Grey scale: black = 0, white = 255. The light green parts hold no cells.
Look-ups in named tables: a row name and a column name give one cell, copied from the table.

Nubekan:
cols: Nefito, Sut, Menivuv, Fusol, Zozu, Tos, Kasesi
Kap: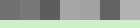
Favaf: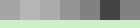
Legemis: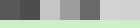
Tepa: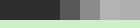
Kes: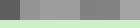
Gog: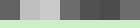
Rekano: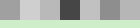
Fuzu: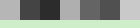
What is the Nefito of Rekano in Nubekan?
160
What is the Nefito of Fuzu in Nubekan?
182
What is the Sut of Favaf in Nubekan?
182
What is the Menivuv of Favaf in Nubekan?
171
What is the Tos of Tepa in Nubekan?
179
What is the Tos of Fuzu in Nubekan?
80

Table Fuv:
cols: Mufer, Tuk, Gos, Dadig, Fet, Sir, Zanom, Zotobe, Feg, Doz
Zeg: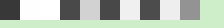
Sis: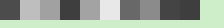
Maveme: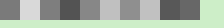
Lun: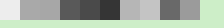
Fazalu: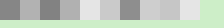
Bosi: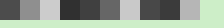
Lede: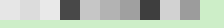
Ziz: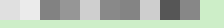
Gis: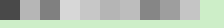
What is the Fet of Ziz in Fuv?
207
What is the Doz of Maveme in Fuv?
103
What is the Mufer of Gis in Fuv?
73
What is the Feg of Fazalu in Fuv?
198
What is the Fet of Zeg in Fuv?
210
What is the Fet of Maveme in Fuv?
135
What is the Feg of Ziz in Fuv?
86
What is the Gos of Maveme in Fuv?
126
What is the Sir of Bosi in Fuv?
102
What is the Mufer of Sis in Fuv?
76
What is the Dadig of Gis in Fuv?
215
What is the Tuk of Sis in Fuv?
190
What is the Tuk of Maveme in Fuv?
217
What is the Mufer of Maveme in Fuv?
122
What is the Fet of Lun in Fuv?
74
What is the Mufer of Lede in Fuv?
230
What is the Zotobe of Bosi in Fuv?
72
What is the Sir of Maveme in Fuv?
192
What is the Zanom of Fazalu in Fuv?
142
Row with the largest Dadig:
Gis

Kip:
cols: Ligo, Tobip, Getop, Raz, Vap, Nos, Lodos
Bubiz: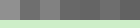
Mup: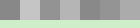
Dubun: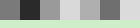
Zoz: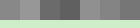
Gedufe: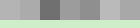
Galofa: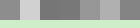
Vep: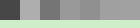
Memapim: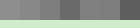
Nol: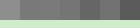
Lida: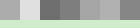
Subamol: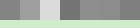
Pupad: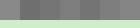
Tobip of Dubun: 42
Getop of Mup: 147
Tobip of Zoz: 151
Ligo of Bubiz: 144
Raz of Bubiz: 104
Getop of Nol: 122
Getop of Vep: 117
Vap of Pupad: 116
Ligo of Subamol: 132
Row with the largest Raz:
Dubun

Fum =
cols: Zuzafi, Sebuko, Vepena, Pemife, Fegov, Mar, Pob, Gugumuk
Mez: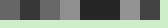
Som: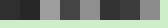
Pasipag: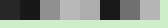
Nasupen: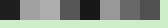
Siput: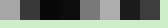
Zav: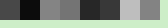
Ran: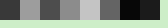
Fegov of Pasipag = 173
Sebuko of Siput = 56
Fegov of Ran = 196
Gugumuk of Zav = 131
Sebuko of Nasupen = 161
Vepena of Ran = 77
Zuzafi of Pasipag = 39
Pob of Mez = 147
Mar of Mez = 38
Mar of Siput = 173
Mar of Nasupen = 152
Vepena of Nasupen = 173
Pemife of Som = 68
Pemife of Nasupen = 86
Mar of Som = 51
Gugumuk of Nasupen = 80
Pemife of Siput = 12
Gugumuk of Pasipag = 181

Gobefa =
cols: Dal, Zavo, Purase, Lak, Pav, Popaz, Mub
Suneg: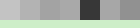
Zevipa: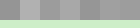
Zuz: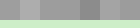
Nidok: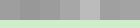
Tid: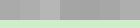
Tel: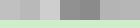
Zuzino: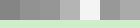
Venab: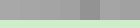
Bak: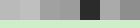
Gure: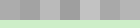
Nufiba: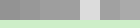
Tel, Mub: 182
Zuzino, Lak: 180
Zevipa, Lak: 168
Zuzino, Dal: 133
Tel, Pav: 139
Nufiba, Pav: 220
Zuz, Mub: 156
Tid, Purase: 182
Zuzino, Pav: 244
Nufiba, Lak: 159
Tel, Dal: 192
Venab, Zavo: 166
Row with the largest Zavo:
Bak

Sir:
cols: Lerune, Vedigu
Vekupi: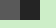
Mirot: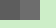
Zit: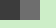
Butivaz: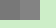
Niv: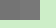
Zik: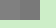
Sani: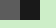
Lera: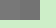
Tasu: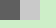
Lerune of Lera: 120
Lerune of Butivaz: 120
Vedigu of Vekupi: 36
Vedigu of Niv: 120
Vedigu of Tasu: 201
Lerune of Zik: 128
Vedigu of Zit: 110

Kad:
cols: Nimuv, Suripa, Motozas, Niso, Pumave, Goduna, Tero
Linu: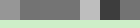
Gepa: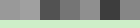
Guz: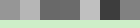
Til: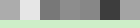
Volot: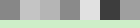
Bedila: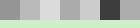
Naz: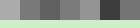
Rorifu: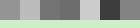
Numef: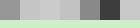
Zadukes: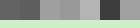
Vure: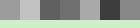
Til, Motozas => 120
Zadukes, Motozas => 159
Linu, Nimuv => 150
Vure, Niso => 112
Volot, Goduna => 61
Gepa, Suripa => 160
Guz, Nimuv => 150
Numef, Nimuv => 150
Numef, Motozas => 203
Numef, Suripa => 197
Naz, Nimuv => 171
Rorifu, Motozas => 116
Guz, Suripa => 182
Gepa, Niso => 117

